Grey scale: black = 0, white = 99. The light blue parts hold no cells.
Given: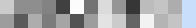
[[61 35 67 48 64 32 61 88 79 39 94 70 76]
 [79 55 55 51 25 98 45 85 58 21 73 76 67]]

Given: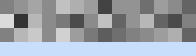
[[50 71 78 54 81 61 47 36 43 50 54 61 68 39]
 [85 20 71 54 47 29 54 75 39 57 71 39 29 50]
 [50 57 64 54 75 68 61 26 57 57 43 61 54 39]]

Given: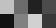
[[ 7 50 81 22]
 [75 42 13 29]]

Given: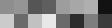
[[79 41 75 90 41 17 49 23]
 [55 58 33 37 61 65 68  7]]

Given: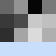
[[18 64 85 68]
 [22 29 78 74]
 [40 57  2 47]]

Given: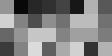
[[23 51 85 37 66 81 19 69]
 [40 58 77 77 51 62 62 48]
 [81 51 30 55 44 73 73 44]
 [58  3 15 19 26  9 69 34]]

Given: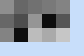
[[51  5 73 66 77]
 [40 30 58  5 33]
 [55 40 44 47 51]]
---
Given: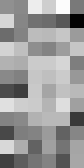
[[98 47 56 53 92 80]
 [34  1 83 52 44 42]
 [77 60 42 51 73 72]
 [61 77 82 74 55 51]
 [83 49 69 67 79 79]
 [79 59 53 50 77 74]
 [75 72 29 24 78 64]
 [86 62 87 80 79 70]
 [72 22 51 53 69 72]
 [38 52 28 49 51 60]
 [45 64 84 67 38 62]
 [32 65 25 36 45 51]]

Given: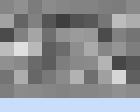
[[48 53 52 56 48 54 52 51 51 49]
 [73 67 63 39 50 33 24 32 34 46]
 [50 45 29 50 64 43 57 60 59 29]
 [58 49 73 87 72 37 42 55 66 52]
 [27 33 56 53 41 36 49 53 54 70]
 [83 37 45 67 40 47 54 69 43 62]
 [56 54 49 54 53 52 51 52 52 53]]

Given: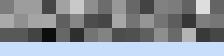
[[86 39 48 61 61 27 63 78 55 42 59 40 26 50 48 38]
 [49 46 66 56 64 65 37 52 30 27 65 45 58 45 36 21]
 [22 27 34 34 26  5 40 18 45 51 30 31 37 55 41 70]]

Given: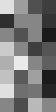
[[31 24 87 61]
 [52 20 18 52]
 [52 10 52 32]
 [24 33 79 52]
 [52 37 68 91]
 [62 10 75 35]
 [45 14 87 43]
 [72 52 52 30]]

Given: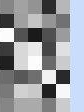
[[17 71 52 63 57]
 [58 44 18 62 76]
 [31 60 98 32 10]
 [27 87 23 84 91]
 [41 79 12 84 98]
 [93 16 42 34 43]
 [12 96 47 81 78]
 [48 79 52 66 66]]

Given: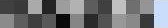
[[43 58 25 22 66 14 61 69 36 25 75]
 [53 22 54 36 24 34  4 52 16 32 59]]
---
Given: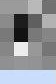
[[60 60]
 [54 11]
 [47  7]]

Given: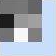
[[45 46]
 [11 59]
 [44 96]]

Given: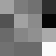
[[63 48]
 [32 63]
 [41 52]]

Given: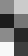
[[54 79]
 [11 46]
 [54 15]]

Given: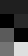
[[12 12]
 [ 0 16]
 [35  1]]

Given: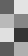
[[38 88]
 [72 52]
 [87 20]]

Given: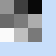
[[58 24]
 [41 48]
 [97 74]]
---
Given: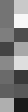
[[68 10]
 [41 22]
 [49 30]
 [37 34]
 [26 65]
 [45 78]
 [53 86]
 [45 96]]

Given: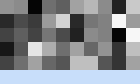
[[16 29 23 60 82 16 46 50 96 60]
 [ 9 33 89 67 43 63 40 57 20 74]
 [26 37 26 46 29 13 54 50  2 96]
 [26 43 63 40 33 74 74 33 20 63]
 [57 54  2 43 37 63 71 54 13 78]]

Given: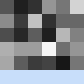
[[33 12 19 58 46 82]
 [30 15 36 12 71 50]
 [54 23 75 19 40 40]
 [65 36 23 26  9 46]
 [68 61 61 95 43 58]]

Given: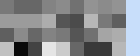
[[75  4 26 89 79 40 22 22 71]
 [47 40 40 51 54 44 57 54 57]
 [37 54 40 51 47 33 44 64 67]
 [60 60 60 67 33 29 71 47 37]]

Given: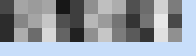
[[17 52 64 77 31 24 71 60 45 20 45 90 28]
 [28 64 60 64  9 24 56 74 67 31 42 81 48]
 [17 67 42 84 39 13 56 77 48 35 20 87 56]]

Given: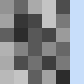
[[37 17 34 27 60]
 [63 21 27 76 47]
 [66 30 44 24 47]
 [57 40 66 76 30]
 [69 51 34 54 40]
 [72 76 37 63 17]]

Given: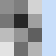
[[46 15 62]
 [88 43 70]
 [55 49 82]
 [73 58 37]]

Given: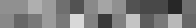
[[53 40 47 60 47 84 50 22 50 76 36 47 72 40]
 [56 56 68 60 43 32 53 64 56 32 28 28 15 43]]

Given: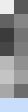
[[92 34]
 [65 42]
 [23 45]
 [27 48]
 [38 52]
 [72 56]
 [76 62]]
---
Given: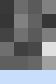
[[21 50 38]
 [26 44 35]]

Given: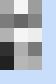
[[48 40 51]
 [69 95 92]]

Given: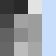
[[27 63 61]
 [38 54 61]]

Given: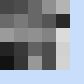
[[41 47 40]
 [60 54 56]]

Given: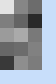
[[49 39 16]
 [60 66 47]]

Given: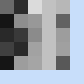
[[ 8 55 59]
 [16 22 54]]

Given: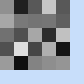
[[65 47 45]
 [44 31 65]]
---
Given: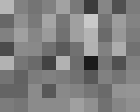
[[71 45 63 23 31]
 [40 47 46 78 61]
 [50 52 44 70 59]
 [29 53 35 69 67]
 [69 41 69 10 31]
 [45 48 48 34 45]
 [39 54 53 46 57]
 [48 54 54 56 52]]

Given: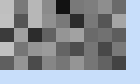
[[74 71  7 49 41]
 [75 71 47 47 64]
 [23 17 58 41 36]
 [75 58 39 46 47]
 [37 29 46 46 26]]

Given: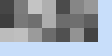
[[27 76 29 59]
 [24 43 42 37]
 [73 60 31 26]]

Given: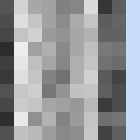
[[33 65 50 85 36]
 [30 76 54 76 39]
 [27 81 57 69 38]
 [17 62 53 74 45]
 [24 74 52 76 41]
 [22 76 44 81 26]
 [32 80 57 76 29]
 [28 76 62 72 29]
 [18 56 51 76 45]
 [31 72 53 77 37]]

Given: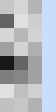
[[77 70]
 [39 80]
 [83 82]
 [62 68]
 [ 9 63]
 [49 63]
 [87 81]
 [75 69]]

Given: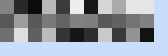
[[51  5 23  9 66 89]
 [34 34 39 49 38 50]
 [43 37 20 18 22  7]]
